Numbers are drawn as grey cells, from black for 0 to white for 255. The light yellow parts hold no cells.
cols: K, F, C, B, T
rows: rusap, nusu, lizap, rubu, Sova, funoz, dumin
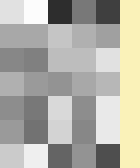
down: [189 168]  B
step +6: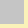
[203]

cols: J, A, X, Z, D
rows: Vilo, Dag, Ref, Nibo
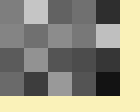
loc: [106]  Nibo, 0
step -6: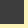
[55]
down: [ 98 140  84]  X
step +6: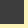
[67]
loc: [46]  Vilo, 4

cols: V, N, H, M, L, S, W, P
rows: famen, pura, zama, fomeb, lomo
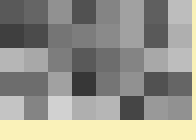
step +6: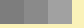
[131 144 167]
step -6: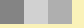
[126 203 169]

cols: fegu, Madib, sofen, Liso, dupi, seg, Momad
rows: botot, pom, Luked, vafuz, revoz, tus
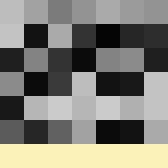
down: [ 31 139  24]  fegu
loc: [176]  revoz, 5
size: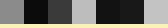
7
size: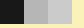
3
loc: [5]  pom, 4
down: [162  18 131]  Madib
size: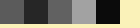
5

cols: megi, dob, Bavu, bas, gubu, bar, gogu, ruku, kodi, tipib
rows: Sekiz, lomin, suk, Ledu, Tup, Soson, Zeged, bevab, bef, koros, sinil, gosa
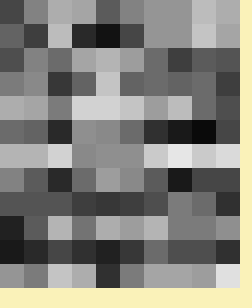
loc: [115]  koros, 3
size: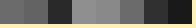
8

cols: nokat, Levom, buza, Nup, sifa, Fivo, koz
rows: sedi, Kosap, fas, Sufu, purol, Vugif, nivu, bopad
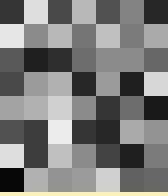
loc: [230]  Kosap, 0
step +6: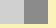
[214 145]
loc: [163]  purol, 0
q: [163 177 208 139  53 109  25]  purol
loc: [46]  fas, 2
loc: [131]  sedi, 5
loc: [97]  bopad, 5

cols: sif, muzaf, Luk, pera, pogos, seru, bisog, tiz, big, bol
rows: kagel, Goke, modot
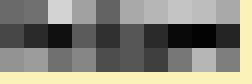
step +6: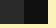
[48 21]
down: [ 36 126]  bol
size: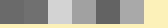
6
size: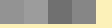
4

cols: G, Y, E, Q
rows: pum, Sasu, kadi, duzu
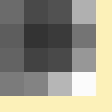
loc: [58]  Sasu, 2
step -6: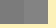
[117 124]
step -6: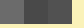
[101  67  75]
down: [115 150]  Q

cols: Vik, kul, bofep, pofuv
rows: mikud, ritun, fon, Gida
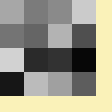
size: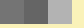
3
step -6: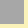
[161]
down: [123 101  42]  kul
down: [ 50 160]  bofep
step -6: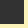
[44]

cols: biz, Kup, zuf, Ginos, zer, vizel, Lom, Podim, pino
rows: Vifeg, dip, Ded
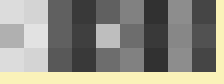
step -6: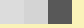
[214 206  82]
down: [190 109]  zer
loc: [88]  Ded, 2
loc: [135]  dip, 7

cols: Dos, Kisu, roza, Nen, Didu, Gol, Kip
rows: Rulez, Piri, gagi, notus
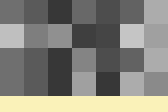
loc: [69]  Piri, 4
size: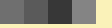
4
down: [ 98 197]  Gol
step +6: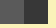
[96 61]

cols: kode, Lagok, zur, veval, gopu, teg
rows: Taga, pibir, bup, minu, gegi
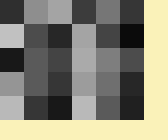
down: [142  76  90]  Lagok
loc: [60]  Taga, 3
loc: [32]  gegi, 5
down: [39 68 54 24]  zur

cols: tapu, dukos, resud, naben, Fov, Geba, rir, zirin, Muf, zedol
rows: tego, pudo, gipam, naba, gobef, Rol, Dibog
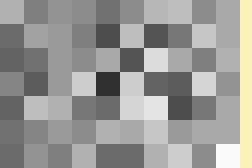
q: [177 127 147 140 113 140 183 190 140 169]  tego
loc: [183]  tego, 6
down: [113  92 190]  dukos
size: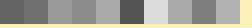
10
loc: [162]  pudo, 1

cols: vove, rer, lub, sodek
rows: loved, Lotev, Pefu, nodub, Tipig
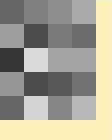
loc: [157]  Lotev, 0
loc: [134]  Tipig, 2
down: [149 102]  vove
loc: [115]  nodub, 3

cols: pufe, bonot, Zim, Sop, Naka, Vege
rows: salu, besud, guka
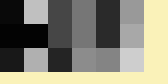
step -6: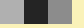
[170  30 134]
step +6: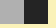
[182  42]
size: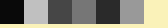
6
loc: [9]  salu, 0
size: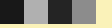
4
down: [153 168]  Vege

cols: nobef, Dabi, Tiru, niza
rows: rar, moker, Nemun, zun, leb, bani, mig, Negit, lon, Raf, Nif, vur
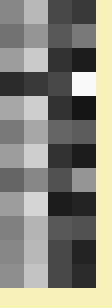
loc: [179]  Raf, 1
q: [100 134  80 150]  Negit
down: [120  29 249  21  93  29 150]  niza
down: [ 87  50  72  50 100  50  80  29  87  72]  Tiru
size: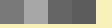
4
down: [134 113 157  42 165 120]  nobef

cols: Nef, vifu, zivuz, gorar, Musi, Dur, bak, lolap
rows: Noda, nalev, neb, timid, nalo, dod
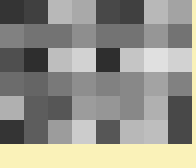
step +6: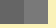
[107 127]
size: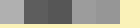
5
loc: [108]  timid, 0
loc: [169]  Noda, 3

